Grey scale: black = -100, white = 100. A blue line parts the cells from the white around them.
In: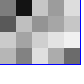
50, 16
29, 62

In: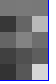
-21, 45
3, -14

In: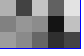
18, 10
8, -20

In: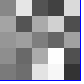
-34, 33
25, -1

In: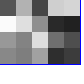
75, 12
3, 74

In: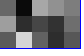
-65, -45
67, -24
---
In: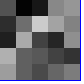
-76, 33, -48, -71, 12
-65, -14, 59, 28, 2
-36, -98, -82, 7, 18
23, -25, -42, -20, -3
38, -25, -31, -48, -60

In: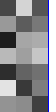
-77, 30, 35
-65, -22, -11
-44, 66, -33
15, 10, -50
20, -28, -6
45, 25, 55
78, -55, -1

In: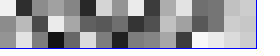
10, 46, -42, 84, 31, -25, -31, -13, -59, -37, 51, 26, -31, -8, 61, 56
16, 78, -2, -85, -19, 72, -2, -75, -2, 4, 31, -53, 94, 84, 72, 61
89, -64, 10, 26, 4, -69, 67, 16, 84, -53, 36, 78, -13, -8, 51, 61

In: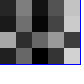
-80, -13, -95, -47, 59
-75, -19, -100, -59, 65
-70, -1, -85, -35, 53
31, -64, -19, 21, -53

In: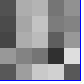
-46, 36, 47, -26, 19
-41, 30, 53, -3, 3
-36, 36, 41, -8, 14
-31, 24, 58, 64, -31
19, 3, -8, -62, 74

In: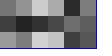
-50, -73, -61, -44, -14, -26
-8, 15, 59, 33, -67, -2
21, -2, 64, 54, -50, -32

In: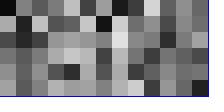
-91, 1, -30, -4, 50, -48, 23, -80, -53, 66, -25, 12, -19
-42, -69, -48, 18, 28, 18, 1, 76, 7, -4, -64, -4, 28
-9, -30, -4, 34, 55, 44, -48, 44, -9, -53, -9, -25, -42
12, -25, 12, -36, -64, 34, -36, 34, -53, -25, 7, -14, -9
28, -30, 1, 39, 23, 28, 1, 39, 61, -53, 18, -19, -74
34, -74, 50, -36, -25, 55, -85, 61, -14, 12, -42, 7, -14

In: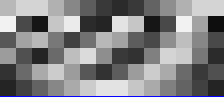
-72, -49, -22, 6, 33, 60, 78, 78, 55, 33, 0, -22, -49, -72
-61, -17, 33, 60, 22, -32, -61, -27, 22, 60, 33, -17, -55, -37
-32, 28, 44, -6, -49, -11, 44, 28, -27, -43, 11, 49, 6, -43
22, -37, -72, -17, 49, 72, 11, -55, -61, 0, 66, 60, -6, -66
44, 66, 66, 39, 6, -27, -55, -66, -55, -22, 11, 39, 66, 66
90, -43, -83, 55, 84, -66, -72, 78, 55, -83, -43, 90, 28, -89
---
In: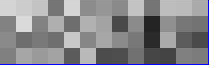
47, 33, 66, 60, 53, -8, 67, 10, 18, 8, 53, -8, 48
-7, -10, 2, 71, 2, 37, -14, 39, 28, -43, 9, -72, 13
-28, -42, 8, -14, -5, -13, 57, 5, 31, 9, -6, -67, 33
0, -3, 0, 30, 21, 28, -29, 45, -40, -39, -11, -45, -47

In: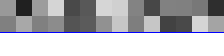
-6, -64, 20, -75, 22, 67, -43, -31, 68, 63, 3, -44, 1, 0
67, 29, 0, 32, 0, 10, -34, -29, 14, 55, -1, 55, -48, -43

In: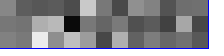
-14, -12, 6, -27, -32, -29, -40, 58, -6, -43, 13, 2, -35
31, -44, -7, -10, 37, 45, -92, -6, -21, -4, -37, -29, -49
-11, -31, 1, -5, 85, 11, 50, 22, -44, 38, -23, -2, -19

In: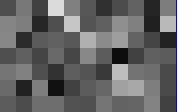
-71, -2, -39, -6, -49, 72, 0, -32, -62, -40, -23
-75, 45, 4, -1, -70, -38, 55, -34, -25, 12, 0
-46, -73, 6, -66, -29, -24, -31, 38, 9, 24, -22
-25, -28, -38, -25, -46, -18, -45, 7, -28, -90, -49
-14, -42, -8, 1, -38, -61, -26, -34, -55, 48, -10
-1, -42, -17, -74, -1, -87, -49, -28, -19, 26, 32
3, -49, -28, -40, -14, -14, -36, -37, -8, -22, -21

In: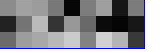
-83, -3, 10, 26, 22, -6, -95, -2, 25
-96, -82, -73, -9, 46, -59, 19, -18, -91
41, -55, -16, 23, 32, 44, 59, 2, 64

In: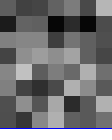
-43, 43, -26, -49, -46, -23, -3
-95, -40, -79, -22, -25, -95, -66
-25, -38, 0, 5, 5, -51, -9
-25, -45, -47, 12, 23, 11, 28
38, -13, 5, 51, -27, -2, -18
10, -30, 0, -48, -63, -42, 38
-30, 39, -38, 12, -33, 32, -66
-30, -11, -39, -58, 7, 38, -25
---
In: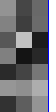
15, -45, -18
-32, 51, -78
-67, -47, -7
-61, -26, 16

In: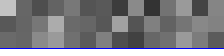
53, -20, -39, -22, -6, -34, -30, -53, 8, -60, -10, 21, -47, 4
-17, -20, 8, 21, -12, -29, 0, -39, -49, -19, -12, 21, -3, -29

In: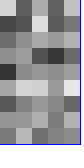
66, -26, 34, -25, 51
-15, 12, 32, 20, 39
-59, 8, 18, 11, 24
-32, 1, 19, 6, -20
-4, 44, -13, 3, 10

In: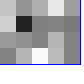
54, 16, 37, 82, 24
21, 13, 3, 42, 3

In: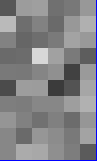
-32, 22, 25, -12, -6, 19
2, -20, -14, -4, 28, 20
-5, -6, 4, 13, -49, 21
-1, -3, 6, 6, 24, 39
6, -17, 18, 10, -5, 28

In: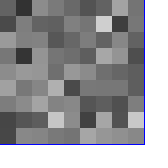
-22, -61, 10, -4, -18, -35, -23, 28, -9
21, 0, 2, -32, -19, -2, -22, 6, -23
10, 20, 18, -13, 19, 9, -13, -20, -26
-2, 9, 29, 3, 7, -33, -26, -37, -1
-44, 7, 4, -5, -9, 30, 18, 13, 7

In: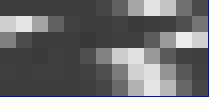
-52, -52, -52, -52, -52, -53, -46, -25, 30, 78, 54, -12, -41
0, -40, -52, -52, -52, -55, -52, -50, -51, -29, 22, 85, 64
-51, -52, -51, -51, -52, -49, -38, -3, 64, 74, 17, -31, -49

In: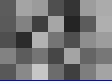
-28, 28, 22, -39, -60, 24, 34
-38, -66, 39, -9, -38, 11, 23
-32, 8, 55, -16, -51, -2, 29
